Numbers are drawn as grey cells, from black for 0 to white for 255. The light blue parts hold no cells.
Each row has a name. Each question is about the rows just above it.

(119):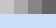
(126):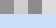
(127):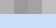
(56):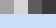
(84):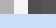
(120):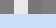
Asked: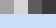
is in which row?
(56)
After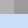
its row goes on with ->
[163 191]
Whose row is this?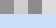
(126)
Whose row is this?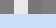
(120)
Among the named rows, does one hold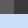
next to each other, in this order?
yes
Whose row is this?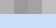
(127)

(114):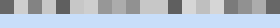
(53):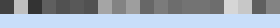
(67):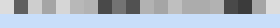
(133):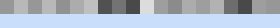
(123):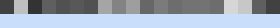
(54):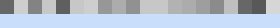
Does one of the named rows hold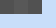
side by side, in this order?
yes
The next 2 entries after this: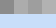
[109  73]
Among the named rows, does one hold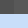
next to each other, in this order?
yes
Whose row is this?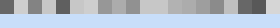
(54)
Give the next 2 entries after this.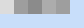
[178 109]
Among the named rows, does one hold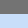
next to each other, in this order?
yes

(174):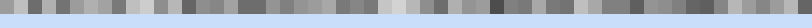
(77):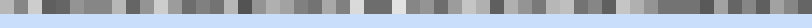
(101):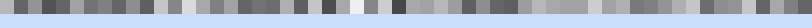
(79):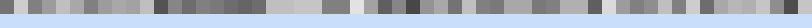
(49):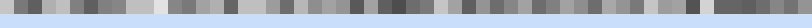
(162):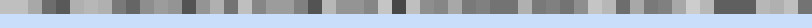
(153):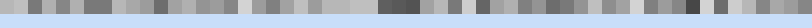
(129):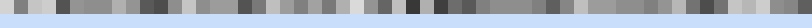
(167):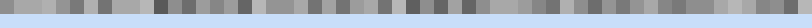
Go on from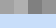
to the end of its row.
[109 121 148 191 142 162 211 128 156 134  71 211 109 205 183 134 168 156
 134]
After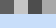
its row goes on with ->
[239 134 205  71 168 162 183 156  95 142 101  95 156 183 168 162 162 205
 162 176 121 128 148 176 197 109 142 148 197 101 168 128 101]

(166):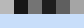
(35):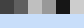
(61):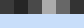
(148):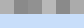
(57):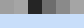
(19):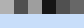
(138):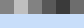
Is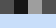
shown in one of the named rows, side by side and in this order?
no
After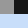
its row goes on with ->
[205]
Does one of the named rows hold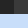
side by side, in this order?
no
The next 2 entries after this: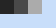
[103  51]
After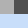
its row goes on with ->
[158  22  80 103]

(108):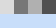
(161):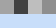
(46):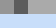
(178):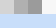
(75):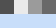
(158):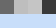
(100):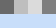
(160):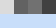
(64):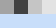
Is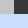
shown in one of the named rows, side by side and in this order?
yes
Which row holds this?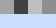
(161)
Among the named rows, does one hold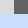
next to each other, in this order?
yes
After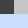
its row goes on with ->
[227]

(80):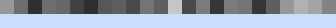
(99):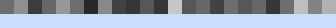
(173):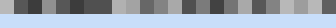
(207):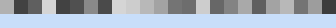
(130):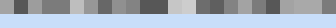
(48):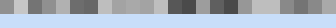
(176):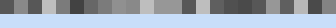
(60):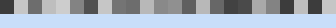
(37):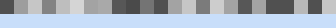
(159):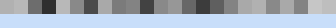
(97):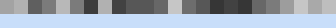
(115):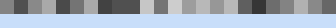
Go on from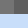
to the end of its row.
[198  74 123  54 123 116  54  95 151 177 163 131]
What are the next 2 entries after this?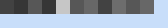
[ 54 109]
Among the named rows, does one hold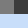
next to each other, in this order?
yes

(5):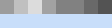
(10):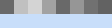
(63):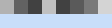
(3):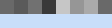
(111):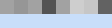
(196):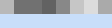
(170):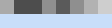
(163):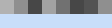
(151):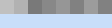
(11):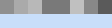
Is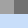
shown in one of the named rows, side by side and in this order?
yes
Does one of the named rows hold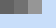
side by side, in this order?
no
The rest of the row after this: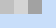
[105 150 113  98]
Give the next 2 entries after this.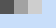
[198  98]
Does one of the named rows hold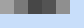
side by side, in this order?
no

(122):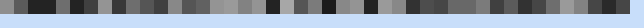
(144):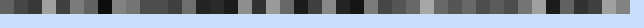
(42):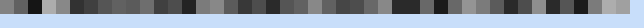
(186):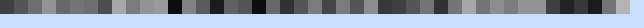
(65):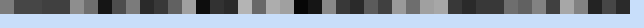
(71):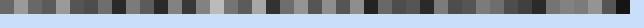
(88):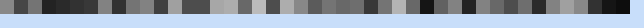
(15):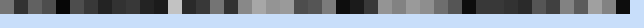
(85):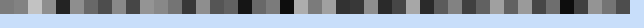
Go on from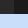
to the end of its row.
[142  50 154 104  27  64 136  35  21 123  70  85 104 167 104  85 104  77
  91  77 116 160  27  97  50  64 160 130]
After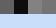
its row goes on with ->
[ 77  77  64 110  35  42  27 142  50 154 104  27  64 136  35  21 123  70
  85 104 167 104  85 104  77  91  77 116 160  27  97  50  64 160 130]
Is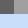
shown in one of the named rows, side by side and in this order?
yes
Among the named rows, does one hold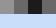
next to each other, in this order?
no
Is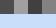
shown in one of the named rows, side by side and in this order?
no
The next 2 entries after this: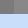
[91 56]
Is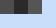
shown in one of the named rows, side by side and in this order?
yes

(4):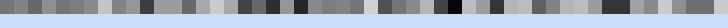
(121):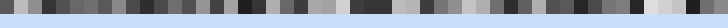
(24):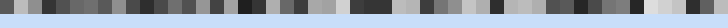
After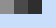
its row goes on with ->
[ 74 111  81 150  67 162  31  53 175 104  61 168 162 209  61  53  53 188
 181  61 117 143 196 175  46 181 188 175  81  89  38  74 117 125  38 221
 209 196  46  96 188]
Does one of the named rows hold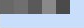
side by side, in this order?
yes
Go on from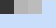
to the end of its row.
[ 96 131 181 188 156  53  53 162 137 203 143 111 111 203]

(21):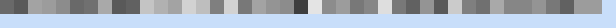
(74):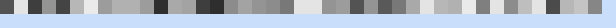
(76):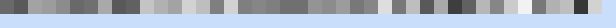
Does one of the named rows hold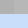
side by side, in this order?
no
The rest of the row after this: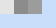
[120 134 222 120  97 148  89 203 127 112 169 134 134 148 120  97 156 156]
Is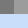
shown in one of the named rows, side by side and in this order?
no
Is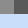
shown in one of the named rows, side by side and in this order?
no
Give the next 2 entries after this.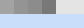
[148 156]
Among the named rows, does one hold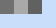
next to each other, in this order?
no

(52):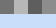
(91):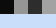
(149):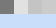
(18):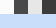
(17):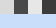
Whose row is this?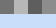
(52)
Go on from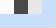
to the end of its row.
[59]
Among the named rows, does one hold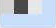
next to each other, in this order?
no
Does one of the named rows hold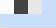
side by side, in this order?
no

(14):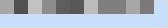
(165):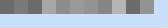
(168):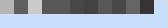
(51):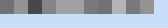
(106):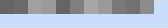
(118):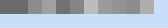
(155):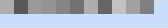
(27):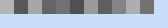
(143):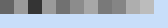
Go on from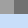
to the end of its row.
[133 188 154 147 140 174]
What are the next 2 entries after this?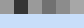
[121 133]
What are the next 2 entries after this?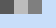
[127 167]

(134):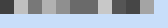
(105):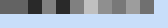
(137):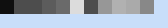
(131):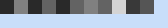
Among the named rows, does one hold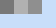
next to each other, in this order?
yes
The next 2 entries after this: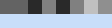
[120 157]
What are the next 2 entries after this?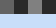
[128 192]

